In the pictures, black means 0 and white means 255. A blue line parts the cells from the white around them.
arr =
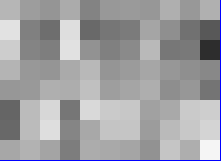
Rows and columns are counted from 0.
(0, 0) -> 182
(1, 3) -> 222
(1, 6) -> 123
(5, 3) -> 118
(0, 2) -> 149
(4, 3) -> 173
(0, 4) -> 131
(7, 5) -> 169
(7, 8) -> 197
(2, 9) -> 121
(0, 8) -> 175
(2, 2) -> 126
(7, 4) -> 172
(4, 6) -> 165
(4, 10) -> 116
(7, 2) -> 164
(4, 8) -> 142
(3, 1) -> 152
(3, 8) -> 151
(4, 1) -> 153
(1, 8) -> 143
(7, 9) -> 174
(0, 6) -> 154
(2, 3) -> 225
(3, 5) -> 149
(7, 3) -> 125

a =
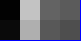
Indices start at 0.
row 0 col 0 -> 2
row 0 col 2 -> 99
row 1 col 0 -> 10
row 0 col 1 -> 195

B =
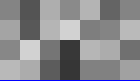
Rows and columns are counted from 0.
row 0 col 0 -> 132
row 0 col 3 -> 138
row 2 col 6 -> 112
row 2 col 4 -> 182
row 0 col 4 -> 180
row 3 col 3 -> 54
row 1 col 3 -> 210
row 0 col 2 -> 174
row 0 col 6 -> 132

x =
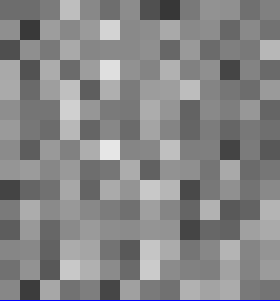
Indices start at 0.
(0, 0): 109
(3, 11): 69
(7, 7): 135
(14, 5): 70
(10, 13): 180
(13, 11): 162
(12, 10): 135
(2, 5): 137
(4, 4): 94
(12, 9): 117
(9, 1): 101
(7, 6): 133
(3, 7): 132
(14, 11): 171
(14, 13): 116
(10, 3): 152
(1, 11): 103
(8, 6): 172
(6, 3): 184
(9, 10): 120
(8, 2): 135
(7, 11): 68
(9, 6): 148
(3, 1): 82
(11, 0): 93
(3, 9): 129
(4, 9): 189
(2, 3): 169
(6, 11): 102
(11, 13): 170
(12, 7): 197
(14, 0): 135
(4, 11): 118
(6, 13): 111
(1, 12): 137
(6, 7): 164
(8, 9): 143

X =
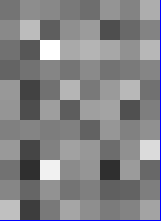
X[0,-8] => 116
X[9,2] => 146
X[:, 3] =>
[121, 143, 169, 117, 181, 93, 128, 161, 139, 116, 165]
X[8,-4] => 149
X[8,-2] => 155
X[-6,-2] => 80
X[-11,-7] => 141
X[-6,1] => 77
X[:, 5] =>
[148, 78, 167, 115, 154, 163, 150, 109, 47, 96, 123]
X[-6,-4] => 159
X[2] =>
[113, 87, 255, 169, 180, 167, 145, 183]
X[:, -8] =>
[116, 137, 113, 100, 152, 149, 128, 153, 114, 134, 192]
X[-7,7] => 113
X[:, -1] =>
[173, 131, 183, 133, 113, 126, 144, 219, 104, 126, 163]
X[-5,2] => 125
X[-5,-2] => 129
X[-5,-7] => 132
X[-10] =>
[137, 188, 94, 143, 155, 78, 105, 131]
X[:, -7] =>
[141, 188, 87, 114, 66, 77, 132, 69, 47, 102, 61]
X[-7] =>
[152, 66, 113, 181, 121, 154, 184, 113]
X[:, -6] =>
[136, 94, 255, 133, 113, 158, 125, 129, 241, 146, 121]

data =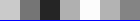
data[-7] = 202
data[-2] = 179
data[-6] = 117

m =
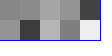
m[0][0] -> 134
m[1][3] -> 126
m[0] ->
[134, 140, 165, 147, 66]
